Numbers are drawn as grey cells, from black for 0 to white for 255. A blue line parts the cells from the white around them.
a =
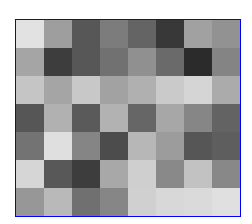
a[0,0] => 226
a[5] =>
[214, 88, 61, 168, 207, 137, 194, 136]
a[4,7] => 94
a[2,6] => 213
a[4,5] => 156
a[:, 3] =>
[124, 113, 162, 178, 76, 168, 134]
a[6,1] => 185
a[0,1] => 158
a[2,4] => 176
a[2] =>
[197, 165, 200, 162, 176, 202, 213, 171]
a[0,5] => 56
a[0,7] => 146
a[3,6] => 134

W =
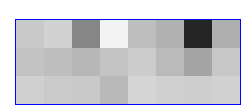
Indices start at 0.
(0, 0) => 201
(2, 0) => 208
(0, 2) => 134
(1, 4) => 204
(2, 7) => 209
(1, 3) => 196
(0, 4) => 190

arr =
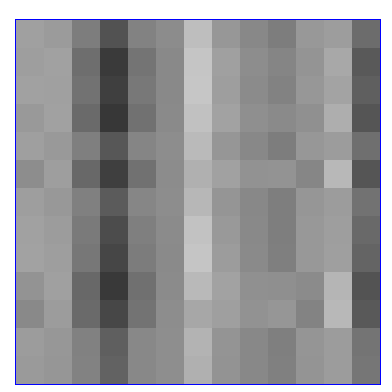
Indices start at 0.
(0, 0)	160
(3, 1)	161
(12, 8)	136
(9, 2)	104
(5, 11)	184
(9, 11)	181
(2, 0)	161
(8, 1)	158
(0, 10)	152
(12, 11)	156
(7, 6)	194
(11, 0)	156
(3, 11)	174
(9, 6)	185
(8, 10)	152
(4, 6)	186
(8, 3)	70
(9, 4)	112
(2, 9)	130
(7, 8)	137
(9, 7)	162
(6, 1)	152
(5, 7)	161
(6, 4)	134
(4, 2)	127
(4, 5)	141
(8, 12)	100
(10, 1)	156
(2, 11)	163
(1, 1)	161
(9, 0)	147
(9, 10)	139
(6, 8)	136

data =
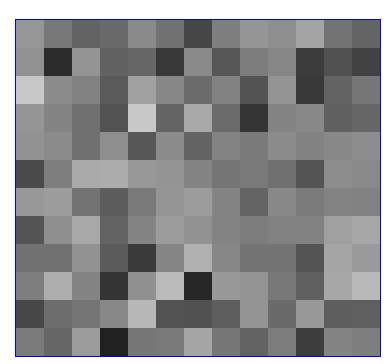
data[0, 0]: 150
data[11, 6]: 166
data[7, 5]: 156
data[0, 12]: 101
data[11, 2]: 156
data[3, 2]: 112
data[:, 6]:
[70, 138, 107, 169, 99, 132, 156, 146, 177, 39, 81, 166]
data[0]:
[150, 120, 99, 106, 138, 114, 70, 127, 149, 142, 164, 115, 101]
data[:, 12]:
[101, 66, 118, 102, 141, 137, 129, 167, 154, 185, 95, 127]
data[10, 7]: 94
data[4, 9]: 139
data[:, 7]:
[127, 87, 130, 107, 131, 117, 132, 131, 135, 153, 94, 119]
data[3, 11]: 96
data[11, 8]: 98
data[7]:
[84, 142, 168, 99, 132, 156, 146, 131, 124, 129, 130, 160, 167]
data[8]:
[114, 113, 146, 91, 58, 133, 177, 135, 115, 115, 84, 165, 154]
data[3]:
[149, 132, 112, 82, 200, 100, 169, 107, 53, 132, 136, 96, 102]
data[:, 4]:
[138, 102, 161, 200, 87, 152, 121, 132, 58, 144, 184, 119]
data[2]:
[199, 140, 129, 90, 161, 135, 107, 130, 83, 147, 56, 99, 118]
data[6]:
[152, 156, 115, 93, 121, 149, 156, 132, 100, 136, 123, 131, 129]
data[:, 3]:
[106, 97, 90, 82, 142, 172, 93, 99, 91, 52, 136, 33]
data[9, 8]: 147
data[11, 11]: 132
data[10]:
[71, 109, 116, 136, 184, 83, 81, 94, 148, 106, 153, 94, 95]
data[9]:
[126, 173, 132, 52, 144, 187, 39, 153, 147, 120, 96, 167, 185]

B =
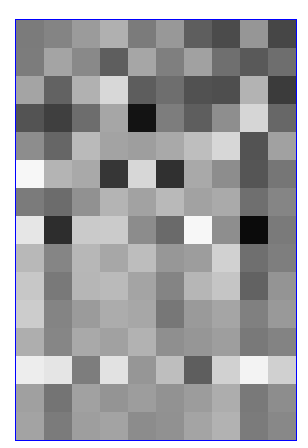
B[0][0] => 123
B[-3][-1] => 208
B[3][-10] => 83
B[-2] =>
[160, 116, 161, 148, 157, 146, 156, 173, 121, 141]
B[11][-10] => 174
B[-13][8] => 179
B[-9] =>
[123, 108, 145, 180, 162, 185, 162, 170, 111, 133]
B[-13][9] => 59
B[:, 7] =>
[75, 111, 78, 142, 215, 141, 170, 142, 209, 197, 165, 158, 209, 173, 178]
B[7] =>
[230, 45, 202, 203, 140, 106, 247, 142, 11, 122]
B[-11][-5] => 169
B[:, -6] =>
[123, 166, 93, 19, 158, 215, 162, 140, 189, 164, 167, 178, 150, 157, 140]
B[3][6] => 94
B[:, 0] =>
[123, 124, 164, 83, 141, 247, 123, 230, 184, 199, 204, 174, 237, 160, 163]
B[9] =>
[199, 121, 182, 186, 164, 132, 182, 197, 98, 148]
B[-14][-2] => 89
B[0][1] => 132
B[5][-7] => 54
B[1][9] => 110
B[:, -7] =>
[176, 94, 216, 166, 163, 54, 180, 203, 167, 186, 172, 161, 226, 148, 163]
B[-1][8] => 123
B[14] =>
[163, 123, 158, 163, 140, 145, 164, 178, 123, 136]

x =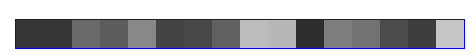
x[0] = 55
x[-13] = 93
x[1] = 54
